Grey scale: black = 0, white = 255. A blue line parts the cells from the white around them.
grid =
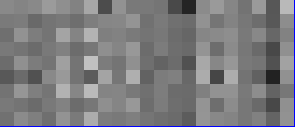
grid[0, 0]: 137
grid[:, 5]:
[130, 110, 132, 108, 116, 115, 134, 108, 122]
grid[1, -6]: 117
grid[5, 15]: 70
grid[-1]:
[113, 139, 127, 111, 147, 122, 172, 124, 121, 127, 117, 111, 107, 92, 149, 136, 132, 119, 129, 100, 146]
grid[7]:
[121, 116, 107, 121, 130, 108, 119, 143, 133, 152, 109, 124, 110, 106, 148, 110, 140, 119, 106, 72, 144]
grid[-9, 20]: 185
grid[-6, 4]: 129
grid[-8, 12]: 112
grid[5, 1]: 107
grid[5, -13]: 118
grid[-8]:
[122, 124, 105, 116, 120, 110, 126, 134, 135, 148, 113, 122, 112, 108, 146, 117, 131, 119, 109, 88, 141]
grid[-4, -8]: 104
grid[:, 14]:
[139, 146, 134, 148, 168, 172, 128, 148, 149]
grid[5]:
[88, 107, 81, 137, 153, 115, 92, 164, 118, 175, 98, 124, 128, 104, 172, 70, 173, 115, 97, 34, 145]
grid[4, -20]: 144
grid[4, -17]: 160
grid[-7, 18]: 136
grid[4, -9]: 108
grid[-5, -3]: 117
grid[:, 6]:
[167, 126, 179, 119, 193, 92, 186, 119, 172]
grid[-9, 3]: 155
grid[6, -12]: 121
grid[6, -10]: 125

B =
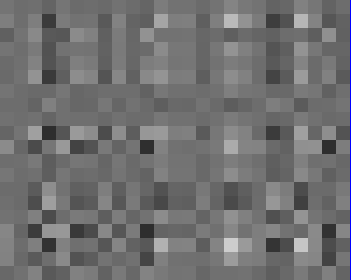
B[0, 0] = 116
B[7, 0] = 109
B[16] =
[134, 102, 60, 150, 152, 57, 75, 136, 86, 123, 46, 100, 103, 101, 123, 112, 135, 114, 126, 135, 114, 106, 138, 50, 134]
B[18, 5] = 83
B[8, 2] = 113
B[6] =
[116, 109, 106, 106, 118, 103, 106, 110, 110, 110, 98, 119, 112, 112, 109, 113, 127, 117, 115, 105, 105, 122, 118, 97, 111]
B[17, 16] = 205
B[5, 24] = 90
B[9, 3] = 46
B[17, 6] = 114
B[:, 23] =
[99, 86, 144, 102, 121, 129, 97, 109, 106, 142, 46, 113, 96, 107, 98, 108, 50, 76, 67, 128]
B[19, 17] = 114
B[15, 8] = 125
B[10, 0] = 139
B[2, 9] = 103
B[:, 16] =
[132, 186, 95, 147, 124, 141, 127, 93, 123, 140, 171, 125, 141, 81, 74, 145, 135, 205, 156, 112]
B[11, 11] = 124
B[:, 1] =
[109, 110, 115, 110, 112, 114, 109, 109, 110, 116, 103, 111, 109, 108, 107, 111, 102, 109, 105, 113]
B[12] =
[118, 109, 112, 94, 118, 107, 109, 104, 116, 107, 99, 130, 116, 116, 105, 117, 141, 124, 116, 93, 100, 137, 120, 96, 107]
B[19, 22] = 103
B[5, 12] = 124
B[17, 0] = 131
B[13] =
[108, 108, 91, 142, 114, 96, 99, 126, 95, 118, 102, 82, 101, 100, 120, 103, 81, 95, 108, 138, 124, 76, 107, 107, 121]
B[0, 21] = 129
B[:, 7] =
[106, 89, 96, 98, 96, 84, 110, 119, 106, 76, 121, 102, 104, 126, 134, 94, 136, 86, 115, 98]
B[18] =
[130, 105, 90, 110, 138, 83, 93, 115, 106, 113, 69, 128, 113, 112, 111, 119, 156, 127, 124, 103, 100, 138, 134, 67, 118]
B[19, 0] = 104
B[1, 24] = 98
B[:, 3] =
[100, 59, 89, 82, 83, 58, 106, 128, 101, 46, 118, 93, 94, 142, 159, 76, 150, 50, 110, 89]
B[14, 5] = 84
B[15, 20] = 95
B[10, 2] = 75

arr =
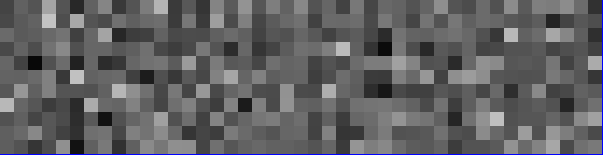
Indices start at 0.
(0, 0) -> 68
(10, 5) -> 18
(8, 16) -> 82
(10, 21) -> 93
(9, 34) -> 139
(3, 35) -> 72
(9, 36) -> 84
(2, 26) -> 71
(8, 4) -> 75
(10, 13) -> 142
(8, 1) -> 96
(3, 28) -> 120
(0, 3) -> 164
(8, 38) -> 86
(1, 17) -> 128
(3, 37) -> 83
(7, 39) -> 82
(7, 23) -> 115
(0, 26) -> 70
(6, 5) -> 84
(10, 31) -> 99
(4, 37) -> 89
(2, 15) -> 96
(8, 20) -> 101
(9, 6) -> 111
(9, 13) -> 53
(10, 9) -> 96
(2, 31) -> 108
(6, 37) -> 91
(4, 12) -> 91
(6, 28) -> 73
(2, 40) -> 134
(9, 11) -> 140
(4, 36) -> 86
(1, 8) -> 112
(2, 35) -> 55
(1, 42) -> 78

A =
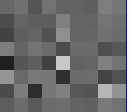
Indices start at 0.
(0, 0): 103
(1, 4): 127
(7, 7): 122
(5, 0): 149
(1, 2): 94
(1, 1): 100
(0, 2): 85
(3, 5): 106
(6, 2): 45
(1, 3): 93
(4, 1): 85
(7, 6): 97
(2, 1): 94
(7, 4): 109
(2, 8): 108
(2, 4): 144
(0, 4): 98
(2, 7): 113
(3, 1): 101
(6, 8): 147
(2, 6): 102
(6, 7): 182
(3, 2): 115

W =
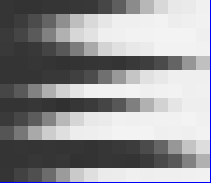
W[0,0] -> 53
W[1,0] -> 53
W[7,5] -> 54
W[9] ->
[85, 119, 169, 205, 223, 237, 238, 240, 243, 243, 243, 239, 240, 239, 242]
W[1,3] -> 100
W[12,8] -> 236
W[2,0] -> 58
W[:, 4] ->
[53, 143, 177, 88, 50, 56, 208, 48, 184, 223, 52, 55, 155]
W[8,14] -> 240
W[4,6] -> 53
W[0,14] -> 240
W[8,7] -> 234
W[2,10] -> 242
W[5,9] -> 197
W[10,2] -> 52
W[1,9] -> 239
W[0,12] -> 232
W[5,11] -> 232
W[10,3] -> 53
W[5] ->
[52, 52, 52, 56, 56, 64, 76, 112, 153, 197, 225, 232, 239, 239, 239]
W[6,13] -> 239
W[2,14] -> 239
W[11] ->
[52, 52, 55, 53, 55, 50, 51, 54, 53, 52, 58, 73, 88, 129, 177]
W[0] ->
[53, 51, 51, 53, 53, 55, 56, 70, 94, 139, 183, 216, 232, 234, 240]
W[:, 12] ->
[232, 237, 243, 242, 100, 239, 242, 229, 241, 240, 151, 88, 239]
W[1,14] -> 241
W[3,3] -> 68
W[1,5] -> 190
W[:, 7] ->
[70, 230, 239, 211, 54, 112, 241, 69, 234, 240, 54, 54, 235]
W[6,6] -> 240
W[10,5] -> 53
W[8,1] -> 71
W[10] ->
[52, 53, 52, 53, 52, 53, 51, 54, 57, 60, 75, 101, 151, 196, 221]

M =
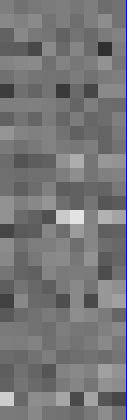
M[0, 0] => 126
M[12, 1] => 109
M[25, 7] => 109
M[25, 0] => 108
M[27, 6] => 117
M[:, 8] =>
[114, 114, 130, 124, 117, 127, 137, 107, 127, 120, 114, 147, 130, 120, 91, 163, 98, 104, 101, 111, 143, 160, 101, 137, 120, 117, 147, 140, 71, 114]
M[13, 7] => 100
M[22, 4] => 114
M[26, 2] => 101
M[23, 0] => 122
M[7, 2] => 128
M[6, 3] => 115
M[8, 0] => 98
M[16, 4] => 110
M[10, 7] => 100
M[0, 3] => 123
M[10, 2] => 120
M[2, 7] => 123
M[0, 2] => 120
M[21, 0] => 66
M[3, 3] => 138
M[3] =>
[94, 93, 72, 138, 106, 133, 108, 49, 124]
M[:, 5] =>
[119, 110, 115, 133, 119, 124, 106, 101, 124, 97, 119, 173, 142, 97, 97, 227, 155, 110, 119, 124, 137, 137, 142, 119, 115, 110, 137, 133, 74, 106]
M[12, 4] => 126
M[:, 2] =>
[120, 138, 120, 72, 138, 117, 101, 128, 101, 128, 120, 93, 112, 109, 136, 98, 93, 125, 120, 96, 104, 106, 114, 114, 130, 114, 101, 106, 141, 136]
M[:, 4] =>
[126, 126, 98, 106, 130, 114, 58, 118, 102, 114, 122, 146, 126, 94, 110, 202, 110, 134, 138, 122, 122, 78, 114, 126, 122, 106, 130, 122, 166, 114]
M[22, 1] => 107
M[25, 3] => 125
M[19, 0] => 117
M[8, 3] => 123
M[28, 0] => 205
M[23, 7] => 128
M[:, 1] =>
[113, 129, 136, 93, 136, 123, 111, 127, 116, 132, 113, 84, 109, 95, 127, 107, 90, 113, 102, 100, 116, 136, 107, 120, 125, 104, 113, 116, 104, 120]
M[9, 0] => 149
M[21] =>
[66, 136, 106, 104, 78, 137, 74, 151, 160]

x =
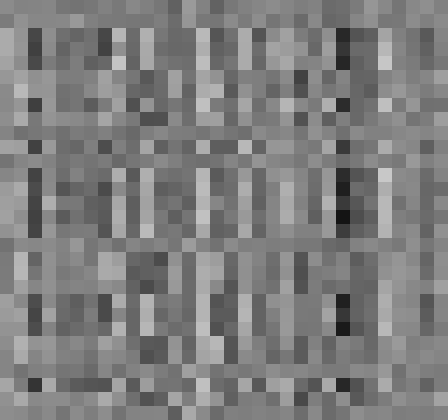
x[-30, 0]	139
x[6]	[138, 185, 148, 149, 113, 117, 136, 158, 150, 103, 97, 107, 159, 99, 172, 178, 89, 145, 126, 100, 127, 81, 135, 118, 127, 103, 92, 141, 152, 136, 124, 135]
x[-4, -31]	115
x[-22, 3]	148
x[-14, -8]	61
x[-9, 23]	144
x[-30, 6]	119
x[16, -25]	84
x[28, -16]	96
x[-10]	[124, 160, 134, 145, 128, 132, 130, 144, 137, 98, 75, 93, 153, 107, 170, 137, 85, 145, 122, 113, 161, 82, 124, 107, 114, 101, 99, 165, 148, 136, 129, 160]
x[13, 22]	109
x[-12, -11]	84
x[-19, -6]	140
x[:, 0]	[139, 123, 171, 171, 163, 151, 138, 137, 142, 132, 162, 116, 134, 155, 159, 161, 146, 114, 122, 123, 124, 159, 155, 147, 141, 133, 133, 166, 145, 141]
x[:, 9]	[136, 119, 107, 105, 99, 118, 103, 80, 121, 105, 109, 118, 89, 107, 94, 96, 103, 133, 103, 90, 98, 107, 102, 102, 111, 124, 130, 90, 111, 131]
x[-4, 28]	113
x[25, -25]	139
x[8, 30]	124
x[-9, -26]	114
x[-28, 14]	185
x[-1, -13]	127
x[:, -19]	[154, 150, 108, 105, 110, 116, 99, 106, 110, 124, 100, 114, 116, 109, 96, 117, 103, 156, 107, 105, 107, 107, 103, 114, 99, 105, 160, 104, 126, 169]
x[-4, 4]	117
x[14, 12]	116
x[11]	[116, 133, 139, 130, 114, 121, 116, 123, 105, 118, 124, 138, 127, 114, 111, 115, 133, 120, 148, 134, 130, 120, 141, 124, 108, 120, 140, 128, 121, 153, 128, 138]
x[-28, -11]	124
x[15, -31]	143
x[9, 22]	145
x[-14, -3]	139
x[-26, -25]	104
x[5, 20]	138
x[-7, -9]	137
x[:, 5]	[115, 153, 101, 119, 125, 125, 117, 117, 137, 123, 103, 121, 130, 101, 120, 113, 123, 151, 138, 127, 132, 94, 98, 107, 136, 127, 119, 91, 129, 139]
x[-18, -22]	175
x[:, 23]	[107, 103, 143, 158, 147, 102, 118, 175, 95, 131, 165, 124, 151, 153, 178, 152, 153, 106, 114, 126, 107, 144, 163, 137, 99, 105, 122, 169, 106, 107]
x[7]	[137, 150, 63, 152, 111, 117, 92, 123, 161, 80, 148, 104, 118, 106, 192, 122, 112, 166, 110, 136, 181, 136, 122, 175, 44, 104, 113, 191, 122, 150, 112, 113]
